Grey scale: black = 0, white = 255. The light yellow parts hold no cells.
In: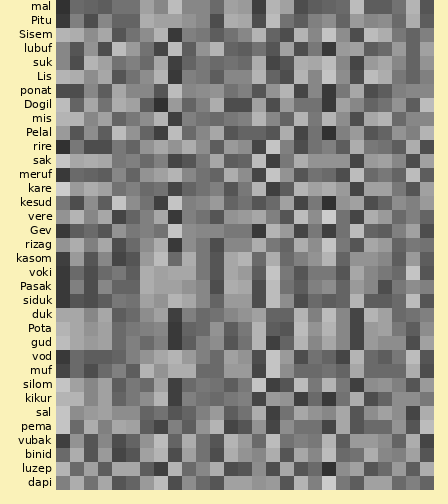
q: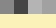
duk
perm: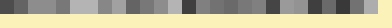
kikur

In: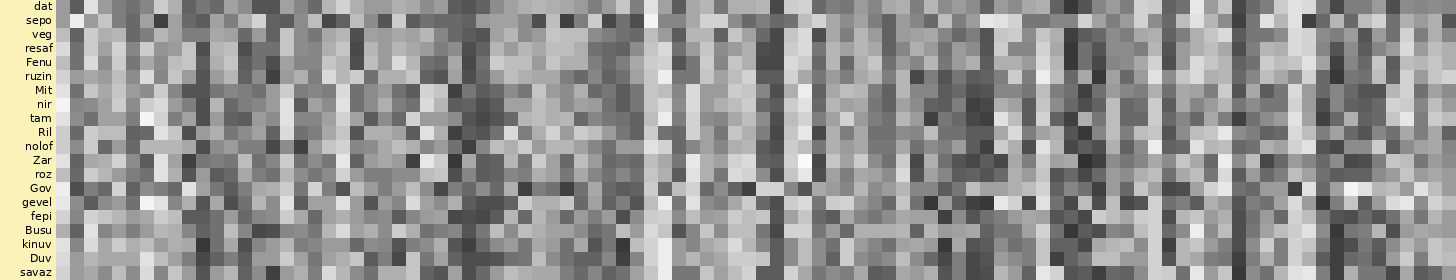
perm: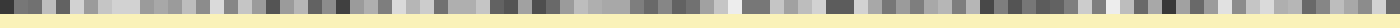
ruzin
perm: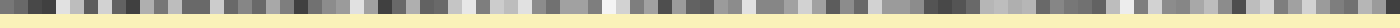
tam
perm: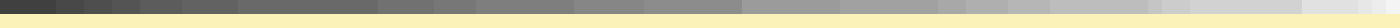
sepo
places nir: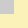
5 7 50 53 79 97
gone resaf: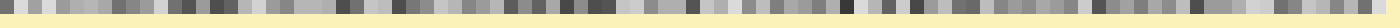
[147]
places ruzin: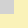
1 50 53 90 97 100
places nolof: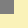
14 15 64

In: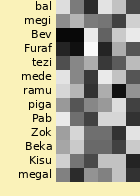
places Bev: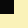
1 2
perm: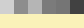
megi

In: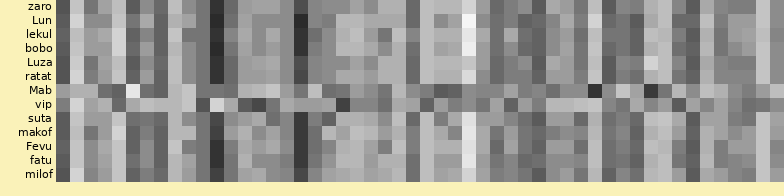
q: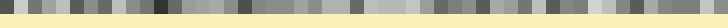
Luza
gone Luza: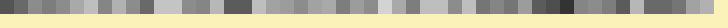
[203]
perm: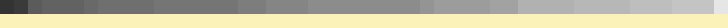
fatu
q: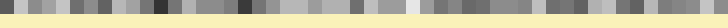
fatu
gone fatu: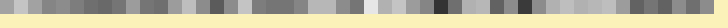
[148]
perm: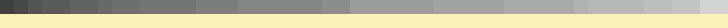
milof

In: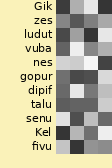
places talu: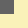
2 3
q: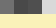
gopur
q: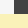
nes
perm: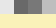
dipif
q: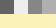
vuba
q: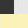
ludut

